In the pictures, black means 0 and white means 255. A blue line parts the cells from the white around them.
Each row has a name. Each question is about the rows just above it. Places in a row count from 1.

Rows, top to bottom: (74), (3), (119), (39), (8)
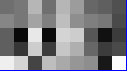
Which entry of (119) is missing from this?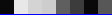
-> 17
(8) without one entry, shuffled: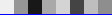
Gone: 252
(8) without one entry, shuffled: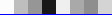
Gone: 68

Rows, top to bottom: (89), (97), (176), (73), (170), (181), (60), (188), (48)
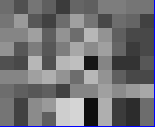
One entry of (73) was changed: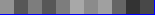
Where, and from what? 10, 59
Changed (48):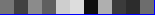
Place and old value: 6, 213

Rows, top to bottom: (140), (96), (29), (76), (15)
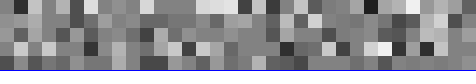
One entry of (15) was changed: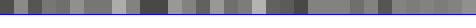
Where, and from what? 5, 104
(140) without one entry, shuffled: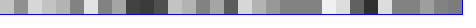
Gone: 31
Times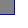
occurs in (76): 11

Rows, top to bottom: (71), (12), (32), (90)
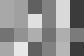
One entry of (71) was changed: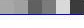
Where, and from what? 4, 130
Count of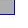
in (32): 2
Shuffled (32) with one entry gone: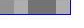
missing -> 123
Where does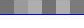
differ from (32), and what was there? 2, 146
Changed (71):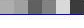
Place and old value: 1, 168

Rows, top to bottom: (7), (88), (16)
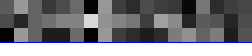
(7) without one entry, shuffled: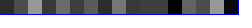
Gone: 70
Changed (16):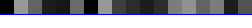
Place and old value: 5, 29
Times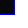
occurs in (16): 0

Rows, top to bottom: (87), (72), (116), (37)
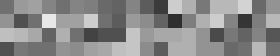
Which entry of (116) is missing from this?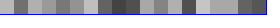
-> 74
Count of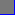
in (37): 1
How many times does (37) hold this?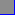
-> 2
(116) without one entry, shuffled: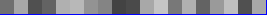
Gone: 86
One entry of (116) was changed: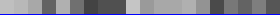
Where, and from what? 19, 132
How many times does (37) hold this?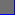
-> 4

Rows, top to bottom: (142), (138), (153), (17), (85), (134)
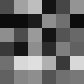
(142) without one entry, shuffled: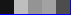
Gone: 70
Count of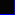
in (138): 0
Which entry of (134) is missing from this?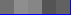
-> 120
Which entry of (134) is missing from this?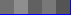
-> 134
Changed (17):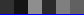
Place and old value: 1, 57
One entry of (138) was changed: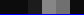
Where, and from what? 4, 142

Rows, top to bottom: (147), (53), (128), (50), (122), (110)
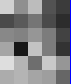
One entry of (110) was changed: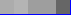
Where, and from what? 3, 165
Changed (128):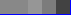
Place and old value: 2, 130
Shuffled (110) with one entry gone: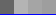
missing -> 172

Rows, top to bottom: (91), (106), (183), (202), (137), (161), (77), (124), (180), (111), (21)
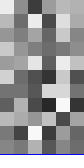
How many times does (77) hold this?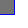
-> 3
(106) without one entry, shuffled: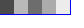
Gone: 222

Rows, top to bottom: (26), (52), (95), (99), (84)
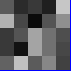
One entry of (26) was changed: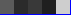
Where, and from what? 5, 198
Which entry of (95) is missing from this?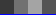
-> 78
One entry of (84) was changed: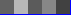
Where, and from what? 2, 192
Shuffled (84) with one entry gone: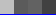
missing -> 135
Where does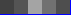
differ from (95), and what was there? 1, 57

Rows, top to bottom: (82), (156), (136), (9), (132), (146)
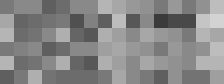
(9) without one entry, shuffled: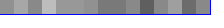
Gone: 129
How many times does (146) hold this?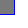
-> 3
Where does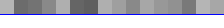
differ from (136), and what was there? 7, 87

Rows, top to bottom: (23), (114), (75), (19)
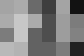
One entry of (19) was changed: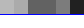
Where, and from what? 2, 179
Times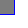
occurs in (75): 1
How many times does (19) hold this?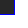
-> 0
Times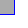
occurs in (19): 0
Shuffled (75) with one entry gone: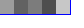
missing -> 130
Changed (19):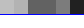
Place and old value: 1, 185
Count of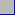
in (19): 1

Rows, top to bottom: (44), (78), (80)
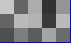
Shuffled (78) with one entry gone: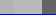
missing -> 58
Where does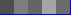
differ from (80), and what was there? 3, 92
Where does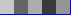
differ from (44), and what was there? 4, 50
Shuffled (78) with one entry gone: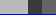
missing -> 179
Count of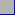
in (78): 1
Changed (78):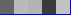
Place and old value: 5, 186

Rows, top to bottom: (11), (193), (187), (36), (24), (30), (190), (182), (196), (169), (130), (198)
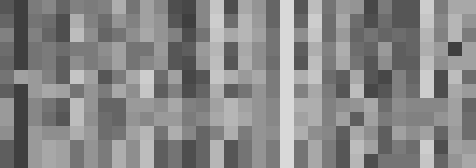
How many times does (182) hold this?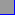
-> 3
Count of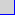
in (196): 0
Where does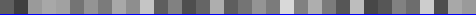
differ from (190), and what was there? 23, 168
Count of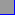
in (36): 4

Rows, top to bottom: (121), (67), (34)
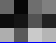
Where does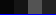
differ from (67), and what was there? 1, 13
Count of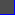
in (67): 0
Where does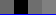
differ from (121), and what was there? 2, 6
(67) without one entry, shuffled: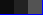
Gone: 20

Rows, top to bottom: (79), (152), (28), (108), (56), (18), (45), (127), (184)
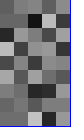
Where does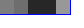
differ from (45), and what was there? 4, 45
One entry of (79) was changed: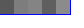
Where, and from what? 1, 95
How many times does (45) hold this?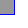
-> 1
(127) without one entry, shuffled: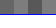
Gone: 118
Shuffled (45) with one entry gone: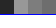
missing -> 45

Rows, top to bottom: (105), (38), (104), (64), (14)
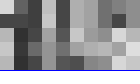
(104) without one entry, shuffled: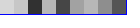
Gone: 155
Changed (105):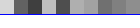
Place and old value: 5, 70
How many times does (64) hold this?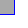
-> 0
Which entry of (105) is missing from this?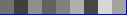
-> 191
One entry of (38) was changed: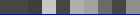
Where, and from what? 8, 112
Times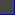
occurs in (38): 4

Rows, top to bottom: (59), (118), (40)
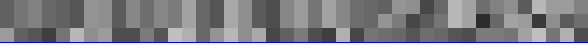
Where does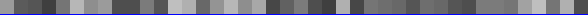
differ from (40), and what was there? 2, 97
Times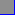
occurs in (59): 4
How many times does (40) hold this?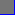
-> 4
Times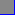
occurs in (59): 4
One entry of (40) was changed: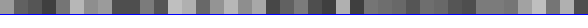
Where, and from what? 26, 71
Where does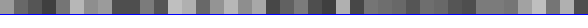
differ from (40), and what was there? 2, 97

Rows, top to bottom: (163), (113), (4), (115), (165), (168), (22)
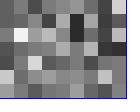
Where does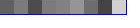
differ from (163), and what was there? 5, 135
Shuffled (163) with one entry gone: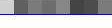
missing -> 149

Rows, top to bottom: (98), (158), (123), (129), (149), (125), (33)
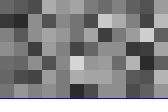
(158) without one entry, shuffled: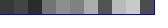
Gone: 136
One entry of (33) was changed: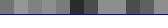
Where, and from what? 12, 150
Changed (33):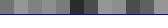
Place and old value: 8, 142
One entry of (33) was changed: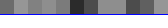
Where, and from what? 1, 116
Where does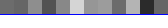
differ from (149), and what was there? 12, 96
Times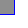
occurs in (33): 3

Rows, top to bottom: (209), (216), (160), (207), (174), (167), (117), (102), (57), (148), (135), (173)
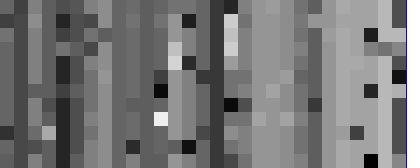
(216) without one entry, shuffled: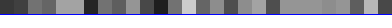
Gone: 120
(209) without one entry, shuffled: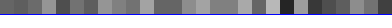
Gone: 86

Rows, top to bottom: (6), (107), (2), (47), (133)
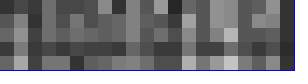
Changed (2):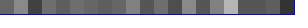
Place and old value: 2, 145
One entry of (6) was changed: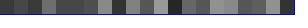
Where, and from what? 1, 51
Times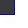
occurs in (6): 1
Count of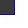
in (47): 7
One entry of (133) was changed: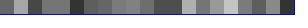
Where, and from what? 3, 65
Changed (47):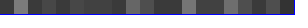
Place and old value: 21, 44

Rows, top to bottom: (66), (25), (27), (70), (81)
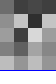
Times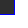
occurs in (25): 1
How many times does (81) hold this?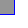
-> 2
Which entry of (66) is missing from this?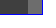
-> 71

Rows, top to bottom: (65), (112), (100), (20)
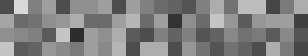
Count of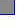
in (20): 2
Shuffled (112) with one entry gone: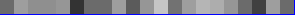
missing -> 165

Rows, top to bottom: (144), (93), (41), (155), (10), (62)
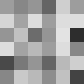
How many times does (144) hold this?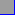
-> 2
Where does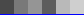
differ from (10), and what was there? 4, 101
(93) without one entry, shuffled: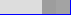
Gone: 213
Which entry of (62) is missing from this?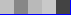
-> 141

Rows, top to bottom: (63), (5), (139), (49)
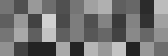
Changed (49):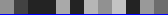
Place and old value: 8, 153
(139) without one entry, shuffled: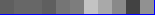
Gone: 87
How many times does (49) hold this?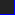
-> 4

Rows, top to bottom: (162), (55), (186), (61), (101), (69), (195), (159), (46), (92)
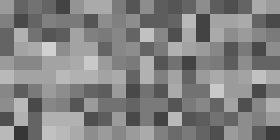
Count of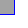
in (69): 6
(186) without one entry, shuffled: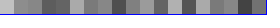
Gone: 163
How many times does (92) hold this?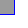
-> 3
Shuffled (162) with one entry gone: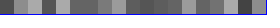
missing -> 148
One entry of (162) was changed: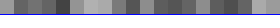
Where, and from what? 7, 170
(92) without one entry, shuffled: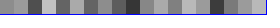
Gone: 107

